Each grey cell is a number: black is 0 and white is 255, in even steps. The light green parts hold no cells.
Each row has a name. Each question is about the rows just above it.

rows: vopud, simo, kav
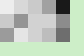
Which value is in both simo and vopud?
202
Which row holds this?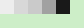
vopud
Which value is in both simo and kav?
210
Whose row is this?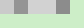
simo

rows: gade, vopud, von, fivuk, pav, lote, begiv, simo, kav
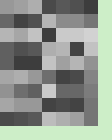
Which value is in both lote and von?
166
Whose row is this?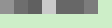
begiv
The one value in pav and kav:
160
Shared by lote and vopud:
67
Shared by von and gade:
61
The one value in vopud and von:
181

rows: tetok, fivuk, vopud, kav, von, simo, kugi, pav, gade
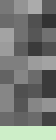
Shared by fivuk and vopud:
113
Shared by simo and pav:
134
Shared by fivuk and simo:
107
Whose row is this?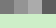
tetok
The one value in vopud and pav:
86

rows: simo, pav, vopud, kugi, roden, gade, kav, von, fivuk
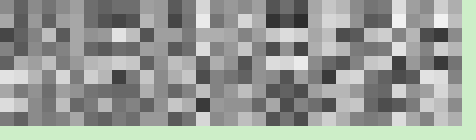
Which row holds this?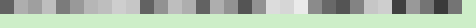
roden
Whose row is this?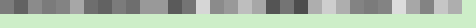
fivuk
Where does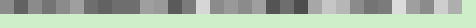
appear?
simo

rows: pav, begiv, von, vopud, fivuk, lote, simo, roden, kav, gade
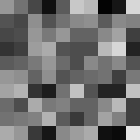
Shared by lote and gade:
151
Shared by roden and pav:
185
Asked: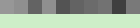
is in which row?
lote
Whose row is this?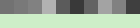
kav
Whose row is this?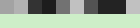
simo

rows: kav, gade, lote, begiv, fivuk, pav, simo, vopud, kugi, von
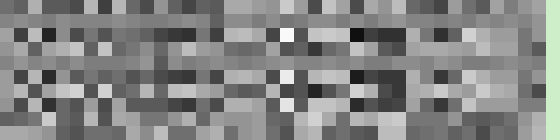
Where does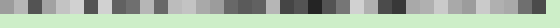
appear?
simo
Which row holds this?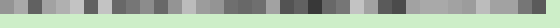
begiv
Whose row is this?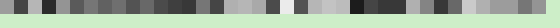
pav
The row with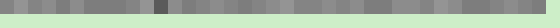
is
fivuk

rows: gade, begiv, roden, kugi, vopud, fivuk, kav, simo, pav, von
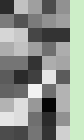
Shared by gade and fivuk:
43
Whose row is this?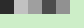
gade
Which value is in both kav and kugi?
111
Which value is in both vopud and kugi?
173
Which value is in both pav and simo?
221
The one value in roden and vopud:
51
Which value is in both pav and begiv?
145

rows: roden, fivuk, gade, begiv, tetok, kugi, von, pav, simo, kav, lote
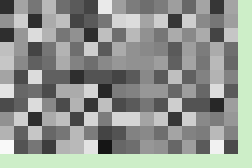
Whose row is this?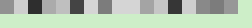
simo
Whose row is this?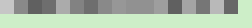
tetok
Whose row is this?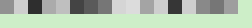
fivuk
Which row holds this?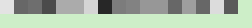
von
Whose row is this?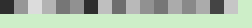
gade

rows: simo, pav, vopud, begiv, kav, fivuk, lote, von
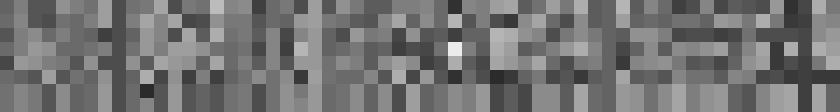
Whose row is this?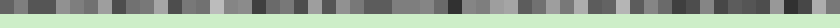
simo

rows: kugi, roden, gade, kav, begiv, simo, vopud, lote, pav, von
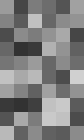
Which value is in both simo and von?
185
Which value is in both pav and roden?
193
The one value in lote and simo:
193

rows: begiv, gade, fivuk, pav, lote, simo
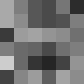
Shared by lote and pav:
106
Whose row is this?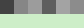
simo
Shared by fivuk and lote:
148
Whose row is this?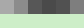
gade

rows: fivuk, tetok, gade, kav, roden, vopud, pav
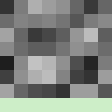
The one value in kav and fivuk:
144
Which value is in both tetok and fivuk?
124

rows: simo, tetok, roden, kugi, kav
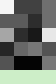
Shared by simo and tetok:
111
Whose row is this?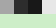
roden
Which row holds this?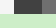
simo
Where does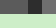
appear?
tetok
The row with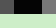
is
kav
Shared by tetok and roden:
45

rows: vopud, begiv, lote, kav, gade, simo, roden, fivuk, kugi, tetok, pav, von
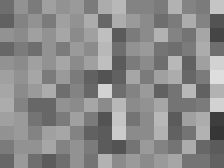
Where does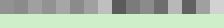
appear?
gade
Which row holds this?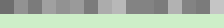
vopud

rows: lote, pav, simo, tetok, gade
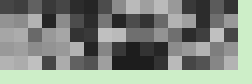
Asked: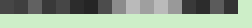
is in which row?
lote
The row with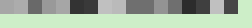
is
simo
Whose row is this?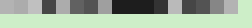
gade
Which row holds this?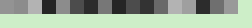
pav

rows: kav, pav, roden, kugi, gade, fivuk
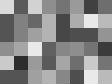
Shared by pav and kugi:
233
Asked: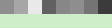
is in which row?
kugi

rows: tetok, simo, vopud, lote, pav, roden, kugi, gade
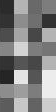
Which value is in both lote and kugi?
125
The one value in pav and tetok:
180
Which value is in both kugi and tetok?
125
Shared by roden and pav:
85
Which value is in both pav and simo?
50
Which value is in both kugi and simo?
141
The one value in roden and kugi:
236

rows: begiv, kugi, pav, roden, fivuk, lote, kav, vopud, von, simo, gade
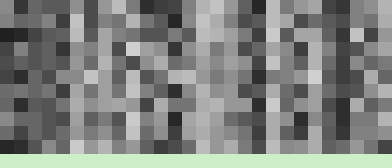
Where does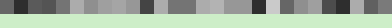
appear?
vopud
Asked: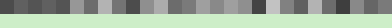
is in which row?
fivuk
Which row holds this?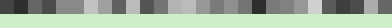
lote
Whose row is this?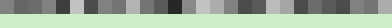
kugi

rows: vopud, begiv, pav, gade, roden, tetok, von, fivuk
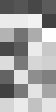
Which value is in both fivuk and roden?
214
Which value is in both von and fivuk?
228
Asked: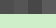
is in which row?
vopud
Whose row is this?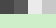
gade
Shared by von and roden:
121
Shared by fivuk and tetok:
228
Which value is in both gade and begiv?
235

